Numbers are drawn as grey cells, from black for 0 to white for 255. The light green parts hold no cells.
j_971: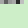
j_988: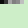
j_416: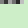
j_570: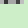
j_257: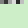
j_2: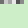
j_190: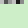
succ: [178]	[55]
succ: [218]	[41]
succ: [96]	[153]
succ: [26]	[139]

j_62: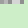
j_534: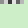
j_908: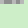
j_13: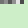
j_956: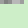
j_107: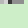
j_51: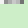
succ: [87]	[143]
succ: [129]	[143]
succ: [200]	[184]
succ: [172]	[200]

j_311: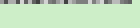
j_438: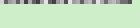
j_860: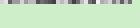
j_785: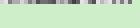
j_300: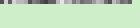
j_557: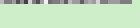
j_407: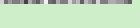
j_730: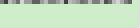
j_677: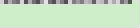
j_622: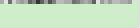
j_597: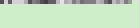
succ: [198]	[186]
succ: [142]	[66]

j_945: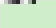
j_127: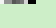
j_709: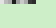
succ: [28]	[157]
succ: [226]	[186]
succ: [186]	[170]
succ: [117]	[213]
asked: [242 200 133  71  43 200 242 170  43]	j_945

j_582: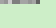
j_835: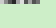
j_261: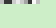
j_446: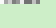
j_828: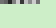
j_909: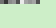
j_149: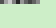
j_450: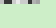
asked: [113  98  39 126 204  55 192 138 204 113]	j_828
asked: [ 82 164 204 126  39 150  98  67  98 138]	j_149
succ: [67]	[98]
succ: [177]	[164]
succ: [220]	[82]

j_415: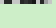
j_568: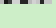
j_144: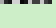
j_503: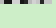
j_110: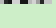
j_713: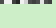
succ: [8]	[23]
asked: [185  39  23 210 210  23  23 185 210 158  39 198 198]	j_110
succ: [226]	[76]
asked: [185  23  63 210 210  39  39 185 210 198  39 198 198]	j_568
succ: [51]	[39]
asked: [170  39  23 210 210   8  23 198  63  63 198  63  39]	j_144
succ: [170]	[39]

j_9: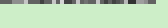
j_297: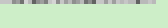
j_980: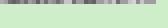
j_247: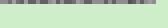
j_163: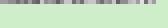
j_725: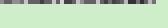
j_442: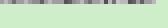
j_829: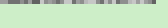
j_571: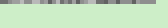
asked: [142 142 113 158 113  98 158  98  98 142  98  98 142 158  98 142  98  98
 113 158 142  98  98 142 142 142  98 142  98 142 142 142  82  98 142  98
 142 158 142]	j_247
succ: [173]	[158]
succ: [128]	[198]

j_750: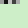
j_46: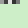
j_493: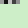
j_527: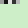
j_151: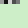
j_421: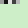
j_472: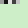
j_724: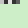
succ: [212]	[77]
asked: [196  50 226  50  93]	j_724
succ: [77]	[118]

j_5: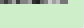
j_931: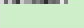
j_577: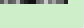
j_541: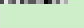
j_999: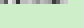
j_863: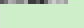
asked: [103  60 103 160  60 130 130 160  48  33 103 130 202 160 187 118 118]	j_5
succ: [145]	[187]
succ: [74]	[231]

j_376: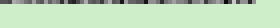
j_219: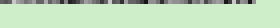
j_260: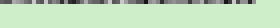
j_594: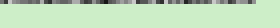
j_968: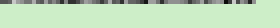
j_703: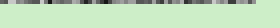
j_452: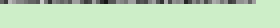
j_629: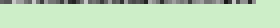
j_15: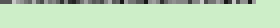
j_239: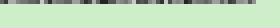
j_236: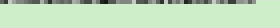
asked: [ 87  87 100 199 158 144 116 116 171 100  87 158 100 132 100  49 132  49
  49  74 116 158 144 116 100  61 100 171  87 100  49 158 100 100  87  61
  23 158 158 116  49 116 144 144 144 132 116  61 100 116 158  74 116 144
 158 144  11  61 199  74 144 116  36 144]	j_968
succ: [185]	[158]

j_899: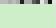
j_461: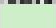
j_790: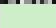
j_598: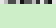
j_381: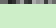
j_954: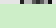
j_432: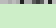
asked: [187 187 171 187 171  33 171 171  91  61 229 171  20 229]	j_899
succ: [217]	[61]

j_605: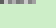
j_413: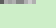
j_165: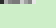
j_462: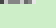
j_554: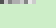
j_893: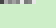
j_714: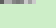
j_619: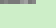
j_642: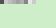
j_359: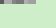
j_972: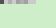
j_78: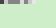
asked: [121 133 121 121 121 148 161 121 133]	j_619
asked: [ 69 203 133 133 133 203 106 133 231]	j_462
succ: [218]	[133]
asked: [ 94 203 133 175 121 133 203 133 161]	j_605
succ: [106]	[133]
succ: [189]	[175]
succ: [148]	[161]

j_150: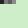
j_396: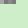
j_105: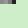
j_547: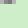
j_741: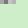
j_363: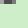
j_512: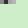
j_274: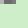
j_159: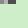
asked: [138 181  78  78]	j_159
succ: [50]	[167]
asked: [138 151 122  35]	j_105
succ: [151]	[122]
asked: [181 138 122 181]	j_547
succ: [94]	[138]

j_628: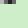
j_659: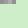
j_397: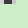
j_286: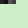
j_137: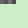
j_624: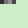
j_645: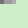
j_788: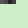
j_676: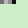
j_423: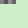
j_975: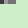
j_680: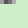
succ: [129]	[86]
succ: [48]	[114]

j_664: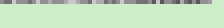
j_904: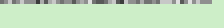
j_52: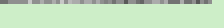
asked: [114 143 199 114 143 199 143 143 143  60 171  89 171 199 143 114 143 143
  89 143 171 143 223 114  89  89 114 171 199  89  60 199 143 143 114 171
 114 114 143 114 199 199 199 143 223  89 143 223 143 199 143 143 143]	j_904
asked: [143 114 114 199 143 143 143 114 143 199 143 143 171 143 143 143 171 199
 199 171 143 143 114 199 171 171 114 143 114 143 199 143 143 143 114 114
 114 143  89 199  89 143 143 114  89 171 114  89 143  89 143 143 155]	j_664
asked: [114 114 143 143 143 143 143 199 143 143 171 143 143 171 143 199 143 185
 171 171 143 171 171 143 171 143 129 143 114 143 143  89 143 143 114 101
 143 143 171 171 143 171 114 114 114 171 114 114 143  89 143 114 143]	j_52
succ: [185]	[171]
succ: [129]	[143]
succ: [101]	[143]

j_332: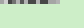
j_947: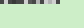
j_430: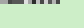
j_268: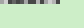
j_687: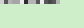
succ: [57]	[71]
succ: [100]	[71]
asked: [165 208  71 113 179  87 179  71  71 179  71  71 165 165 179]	j_332
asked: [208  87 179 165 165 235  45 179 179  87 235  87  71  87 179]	j_687
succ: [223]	[165]
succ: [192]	[71]

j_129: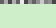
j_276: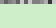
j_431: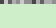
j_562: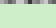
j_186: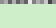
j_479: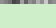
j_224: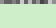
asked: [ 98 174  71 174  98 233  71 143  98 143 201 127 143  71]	j_129
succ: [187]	[98]
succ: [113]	[71]
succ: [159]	[98]
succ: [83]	[159]

